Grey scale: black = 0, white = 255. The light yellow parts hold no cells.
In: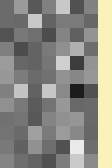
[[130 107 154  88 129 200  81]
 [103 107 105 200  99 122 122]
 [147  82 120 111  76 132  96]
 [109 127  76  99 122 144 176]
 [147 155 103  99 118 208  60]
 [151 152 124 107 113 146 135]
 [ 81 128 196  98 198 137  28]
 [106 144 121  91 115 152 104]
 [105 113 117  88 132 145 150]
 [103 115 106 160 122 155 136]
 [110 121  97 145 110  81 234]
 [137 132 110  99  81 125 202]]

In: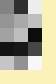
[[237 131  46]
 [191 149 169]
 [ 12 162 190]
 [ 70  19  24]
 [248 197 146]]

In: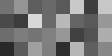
[[199 114 148  93 105  89 201  61]
 [152  74  60 216 106 185 100  89]
 [174 109 125 116 129 151  65  82]
 [135  41  91 160 127  46 182  95]]

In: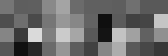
[[ 89 118  94  95 137 164 107  96  96  94 112  89]
 [197  78 110  74 118 151 135  99  15  91  65  69]
 [144 133  58 218 127 203 166  89  20 194 161  97]
 [ 55  86  16  39 107 150  93  65 134 173  89  71]]

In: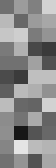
[[210 112 156 128]
 [167 185 103 155]
 [148 198 206 123]
 [ 58 122 177  72]
 [ 81 113 113 161]
 [191  75  59 191]
 [145  94 186 175]
 [210 188 104 100]
 [100 140 116 171]
 [104 143  23  84]
 [180 133 228 187]
 [167 113 148  82]]

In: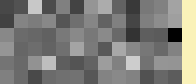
[[163  72  82 200  76 128  67 149 172  98  57 120 129]
 [159  66 132 124 136  85 111 134  98 128  69 127 141]
 [  1 136 107 103  97 121 137 120 138 105  51  94  91]
 [130 149 102 109  99 112 164 122  88 168 135 119 105]
 [148 116 105 146 190  94  84  99 157 129 205 114 149]
 [ 92 128 106  73 107 112 114  87 131 137 130  81 103]]
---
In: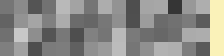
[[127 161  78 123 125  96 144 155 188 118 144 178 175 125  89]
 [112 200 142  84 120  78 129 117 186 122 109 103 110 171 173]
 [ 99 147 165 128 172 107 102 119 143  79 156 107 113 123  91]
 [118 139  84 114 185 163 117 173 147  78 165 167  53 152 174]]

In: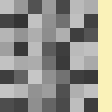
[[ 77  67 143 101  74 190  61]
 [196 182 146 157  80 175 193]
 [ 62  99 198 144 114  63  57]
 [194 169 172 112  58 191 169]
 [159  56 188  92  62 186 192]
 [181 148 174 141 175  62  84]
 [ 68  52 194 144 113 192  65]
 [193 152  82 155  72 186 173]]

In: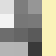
[[181 180  57]
 [109 101  90]
 [243 119 121]
 [222 125 150]]

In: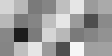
[[133 191 230 155  78 246 160 161]
 [135  28 123 213 184 122 133 146]
 [184 122 133 191 230 155  78 138]
 [213 184 122 133 191 230 155 170]]

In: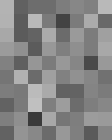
[[ 98 148 136 107 152 127  90 133]
 [127 143  58 168 118 126 156 154]
 [ 98 122 192 127 157 108 126 135]
 [125 121 187 170  98  99 132 123]
 [117 177 107 160 129 145 134 113]
 [129  95 150 123 152 134  74 153]
 [155 144  91 152 127 143 124 168]
 [168  91  99 171 107 154 124 160]
 [178  91 185 122  67 123 171 105]
 [179  97 109 109 125 135 128 185]]

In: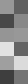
[[ 62 117]
 [159 219]
 [226 100]
 [149 152]
 [ 72 136]
 [152  96]]

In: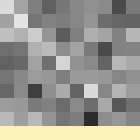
[[185 158 184 148 117 125  44 141 151 133]
 [155 153 121 129 108 138 108 169  87 112]
 [103 138  63 143 171 100 218 135 180 157]
 [117 136 155 151 126 154 154 151 134 145]
 [ 98 104 162 111 213 146 137  99 183 168]
 [111 117 176 186 141 163 122  74 130 132]
 [191 177 204 149  92 128 174 164 130 182]
 [161 227 117 129 125 134 149 109 102 100]
 [218 163 127  96 119 135 144 138  74 122]]
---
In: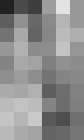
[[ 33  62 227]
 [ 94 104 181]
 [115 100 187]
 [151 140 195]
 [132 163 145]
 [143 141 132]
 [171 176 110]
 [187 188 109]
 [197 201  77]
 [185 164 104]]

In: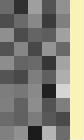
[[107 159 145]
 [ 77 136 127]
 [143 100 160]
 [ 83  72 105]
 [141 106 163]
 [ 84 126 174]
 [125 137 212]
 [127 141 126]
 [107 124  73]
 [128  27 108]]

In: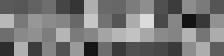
[[ 90  98  69 175 103 142  60 122]
 [184 151 133 198  85 219 134  56]
 [110 144 181 134 182 168 132 117]
 [ 45  60  82  22  58  76  57 173]]

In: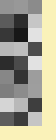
[[148 139]
 [ 91 198]
 [ 55 226]
 [184  76]
 [ 44 226]
 [135 157]
 [126 158]
 [213  62]
 [ 93 197]]

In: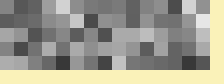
[[132  97 210 121 122 130  76 145]
 [ 93 107 149  75 138 146 113 230]
 [166  83 135 135 170 189 128 190]
 [131 114 114 143 166  92  99 169]
 [173 128  56 116 193 112  99  85]]

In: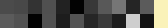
[[ 75  51  34  56 118  91]
 [ 91   2  29  38  29  19]]
